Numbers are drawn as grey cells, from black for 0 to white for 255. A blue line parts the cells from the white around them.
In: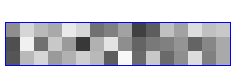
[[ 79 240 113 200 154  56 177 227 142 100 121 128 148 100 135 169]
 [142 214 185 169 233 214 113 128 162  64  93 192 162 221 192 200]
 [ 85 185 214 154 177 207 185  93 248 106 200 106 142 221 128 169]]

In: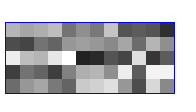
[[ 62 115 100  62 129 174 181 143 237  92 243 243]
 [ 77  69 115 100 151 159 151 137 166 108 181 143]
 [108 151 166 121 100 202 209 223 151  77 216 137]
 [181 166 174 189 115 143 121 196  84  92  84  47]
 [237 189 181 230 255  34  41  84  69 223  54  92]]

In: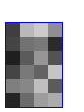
[[ 69 121  99 197]
 [ 69 114 121  43]
 [ 31  91 150  83]
 [ 37 107 157 171]
 [127 135 191  91]
 [ 63 185 203 143]]

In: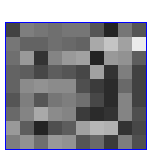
[[153  93  36  79  93 161 183 177  51  71]
 [111 153  51 132 153 161  36 153 146  93]
 [ 99  93  71  93  85  71 161  51 126  65]
 [ 85 126  85 118 126 111  71  43 132  65]
 [118  99  99 111 105  99 169 196 161 235]
 [126 146 111 153 146  85 105  59 126  79]
 [ 65 126 118 111 118 118  85  36 118  85]
 [ 99 139 146 139 139  79  59  43 105  65]
 [105 132 169 139 132  59  43  51 132  79]]

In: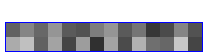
[[171 192  97 163  69 157  48 163  75 177 111 103 199  69]
 [ 97 133 103 149  90  82 125 149  90 117  55  75 133  82]]

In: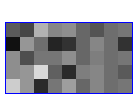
[[205 150  42 118 158 103 134 110 118]
 [ 17 150 110  36  50 103 134 110  50]
 [142  78 118 118 142 103 126 110 118]
 [ 90  70 178 134 142 103  84 110 118]
 [142 150 217  96  42 126 134 110  90]]

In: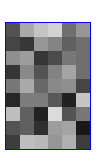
[[190  96  33 219  83 119]
 [ 83  96  47 157 164  25]
 [143 157  54  75 119 111]
 [ 54 137  83 131 164 111]
 [119 170 104 137 143  69]
 [ 39 125 125  89  33 196]
 [ 69  54 150 131  96 111]
 [ 61 190 184 150 176  61]
 [ 83 170 196 211 111 150]]
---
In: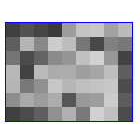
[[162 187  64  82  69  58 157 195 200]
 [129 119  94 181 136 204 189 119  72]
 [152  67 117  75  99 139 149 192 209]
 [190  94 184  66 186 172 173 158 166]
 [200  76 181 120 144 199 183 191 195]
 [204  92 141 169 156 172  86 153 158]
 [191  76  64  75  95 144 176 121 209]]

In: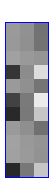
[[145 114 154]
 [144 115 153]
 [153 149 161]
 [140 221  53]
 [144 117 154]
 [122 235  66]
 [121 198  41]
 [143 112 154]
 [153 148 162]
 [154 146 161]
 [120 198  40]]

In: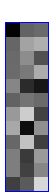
[[ 99 106   4]
 [163 175 102]
 [141  81 106]
 [121 172 107]
 [ 43  22 134]
 [116 106  98]
 [205  66 153]
 [ 14 144 168]
 [194  63 103]
 [ 58 154 126]
 [ 65 134 126]
 [ 91 215  63]]

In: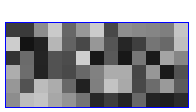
[[127 197  60  58 141 202 103 152 204  72 142 136 133]
 [105 191 205  19  34 182  99  72 151  85  38  63 117]
 [164 134  51 107  36  82  76 207  24  89  24 119  26]
 [ 26  82 173 109  35  82  73 104 129 172 172  70 151]
 [154  92 151  82 188 172 104  33 127 195 169  72 108]
 [ 30  43 141 189 196 167 148 116  38  61  37 104  35]]

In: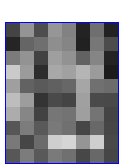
[[111  34  68 148  77 150 130  35]
 [119  76  37 101 111 142 133  33]
 [133  35 123 147  66 159 146  98]
 [155  27 202 155  45 168 161 181]
 [112 108 159  98  90  96 103 166]
 [ 74  73 189 157  52  74  68 160]
 [116  68 172 134  66 118 115 159]
 [104  70  86 124  89 121 112  70]
 [206  73 121  70 107 206 213 149]
 [104  70  87 124  89 122 112  71]]

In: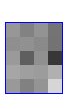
[[147 116 151 130]
 [138 115 143 145]
 [144  55 154  95]
 [156 176 166 159]
 [148 214 153 129]]

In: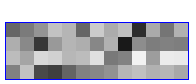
[[117 177 102 123 148 194 181 102 203 172 191  44 170]
 [129 126 174 137  55 153 181 174 135 177  25 141 125]
 [235 233 188 165 216 209 183 188 224 121 130 242 157]
 [182 168 129 194  73  63 100 129 135 146 182 192 177]]

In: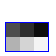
[[ 46  13  77]
 [212 244 178]]
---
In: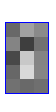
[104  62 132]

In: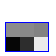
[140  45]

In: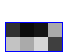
[ 48 170]

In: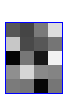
[ 87  73  24 132]

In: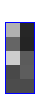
[177  36]

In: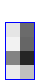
[229 102]
